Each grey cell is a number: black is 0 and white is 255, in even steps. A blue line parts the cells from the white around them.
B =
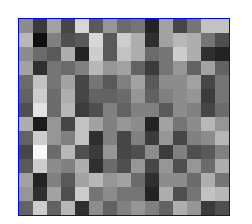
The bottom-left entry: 98
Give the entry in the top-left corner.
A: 140
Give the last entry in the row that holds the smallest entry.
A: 79
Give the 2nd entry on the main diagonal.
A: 15
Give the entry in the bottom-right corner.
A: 79
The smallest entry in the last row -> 47
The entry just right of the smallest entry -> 128
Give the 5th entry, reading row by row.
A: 215
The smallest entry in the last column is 35
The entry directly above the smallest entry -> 59
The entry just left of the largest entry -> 70
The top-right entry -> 194
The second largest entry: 227
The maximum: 249
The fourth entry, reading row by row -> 70
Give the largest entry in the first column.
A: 183
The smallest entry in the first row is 35
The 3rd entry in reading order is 162
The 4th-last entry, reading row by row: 174
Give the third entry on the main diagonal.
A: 89
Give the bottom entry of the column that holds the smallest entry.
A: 205
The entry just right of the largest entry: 107
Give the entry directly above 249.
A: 205
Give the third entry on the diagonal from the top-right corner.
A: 174

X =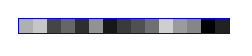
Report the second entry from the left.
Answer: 198
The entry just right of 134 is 2

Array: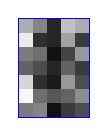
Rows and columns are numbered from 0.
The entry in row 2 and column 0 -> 123
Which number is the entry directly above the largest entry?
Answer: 214
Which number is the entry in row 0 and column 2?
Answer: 37
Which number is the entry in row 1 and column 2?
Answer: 37
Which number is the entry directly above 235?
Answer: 173
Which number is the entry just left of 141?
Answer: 99
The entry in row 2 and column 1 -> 111
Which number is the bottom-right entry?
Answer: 77
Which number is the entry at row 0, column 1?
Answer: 132
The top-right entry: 173

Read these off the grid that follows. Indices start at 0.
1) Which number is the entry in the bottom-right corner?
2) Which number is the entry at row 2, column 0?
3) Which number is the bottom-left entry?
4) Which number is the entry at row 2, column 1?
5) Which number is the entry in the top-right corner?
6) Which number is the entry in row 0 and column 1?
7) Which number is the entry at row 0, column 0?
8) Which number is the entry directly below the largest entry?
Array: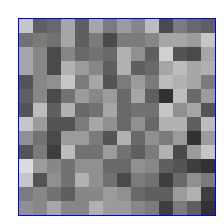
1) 50
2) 166
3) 144
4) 135
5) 95
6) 95
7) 198
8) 198

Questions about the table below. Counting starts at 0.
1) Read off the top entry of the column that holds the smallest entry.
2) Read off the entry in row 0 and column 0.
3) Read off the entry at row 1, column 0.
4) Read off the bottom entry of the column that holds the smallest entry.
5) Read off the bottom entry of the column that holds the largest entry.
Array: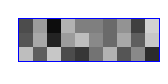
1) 13
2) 76
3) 85
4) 199
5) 44

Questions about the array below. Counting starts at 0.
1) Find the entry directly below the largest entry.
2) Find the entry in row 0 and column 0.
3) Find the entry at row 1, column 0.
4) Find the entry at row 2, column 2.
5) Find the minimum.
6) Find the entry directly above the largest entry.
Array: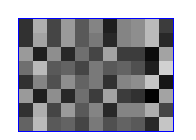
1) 22
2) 49
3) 49
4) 142
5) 2
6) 163
